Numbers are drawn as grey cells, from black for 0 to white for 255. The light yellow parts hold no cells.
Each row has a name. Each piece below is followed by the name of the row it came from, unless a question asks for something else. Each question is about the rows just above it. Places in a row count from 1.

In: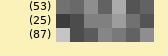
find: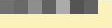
(53)
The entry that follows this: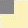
[121]
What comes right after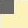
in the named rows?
[142]
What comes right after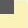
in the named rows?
[134]
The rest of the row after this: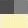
[128 157 113  84]

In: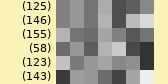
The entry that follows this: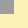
[151]
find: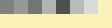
(146)
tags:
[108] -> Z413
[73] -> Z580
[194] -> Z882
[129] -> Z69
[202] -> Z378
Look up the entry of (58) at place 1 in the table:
Z413
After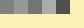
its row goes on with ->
[ 94 136]

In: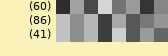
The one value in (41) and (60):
[155]
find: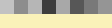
(86)
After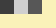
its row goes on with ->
[155 102]
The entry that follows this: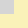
[115]

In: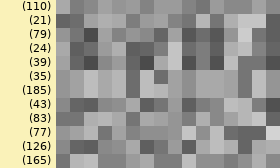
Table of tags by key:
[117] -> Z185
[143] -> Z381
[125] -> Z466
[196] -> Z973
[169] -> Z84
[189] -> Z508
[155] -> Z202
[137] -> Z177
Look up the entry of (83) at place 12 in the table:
Z177
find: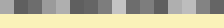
(24)
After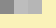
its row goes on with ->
[125  81]

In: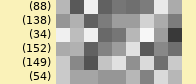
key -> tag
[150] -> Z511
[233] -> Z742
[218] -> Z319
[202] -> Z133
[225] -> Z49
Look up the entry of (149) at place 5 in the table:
Z49
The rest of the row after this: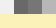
[247 157  57]
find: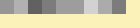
(138)
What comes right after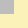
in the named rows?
[240]
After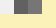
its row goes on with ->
[111 124 233 171]
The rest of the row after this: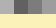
[157 210 171 124]

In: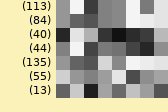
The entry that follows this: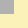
[52]
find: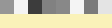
(113)
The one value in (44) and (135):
[244]
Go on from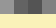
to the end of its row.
[136 244 236 228]
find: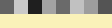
(13)
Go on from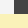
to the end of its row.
[122 114  68  38 142]

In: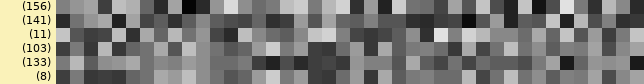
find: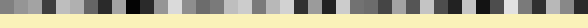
(156)
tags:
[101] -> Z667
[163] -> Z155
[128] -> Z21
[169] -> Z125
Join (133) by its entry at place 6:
Z125
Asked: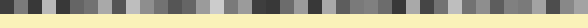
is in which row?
(103)
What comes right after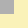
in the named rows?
[101]

